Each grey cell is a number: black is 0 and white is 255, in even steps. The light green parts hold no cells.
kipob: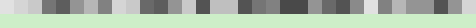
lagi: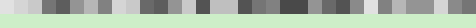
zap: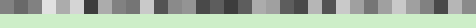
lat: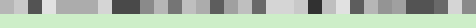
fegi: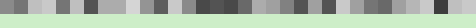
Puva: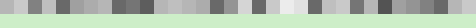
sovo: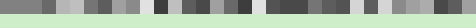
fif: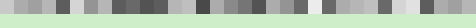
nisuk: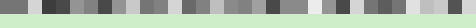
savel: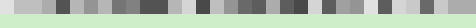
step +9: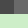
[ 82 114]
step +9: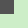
[92]
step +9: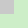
[210]
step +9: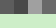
[102  82 169 114]
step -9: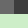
[96 52]

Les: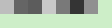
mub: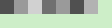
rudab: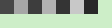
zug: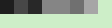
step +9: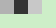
[187  61 209]
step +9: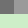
[121 163]
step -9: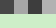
[ 62 157  52 169]

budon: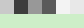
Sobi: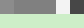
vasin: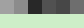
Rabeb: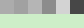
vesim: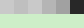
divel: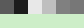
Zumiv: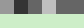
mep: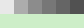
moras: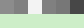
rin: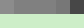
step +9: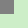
[137]
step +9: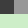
[ 70 161]
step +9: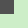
[90]
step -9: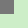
[110]
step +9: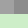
[170 149]
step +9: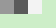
[161  99 252]

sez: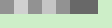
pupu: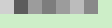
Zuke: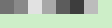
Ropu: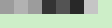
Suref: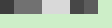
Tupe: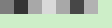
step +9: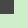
[80]
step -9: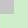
[188]
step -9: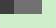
[ 52 104 104]
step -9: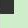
[43]

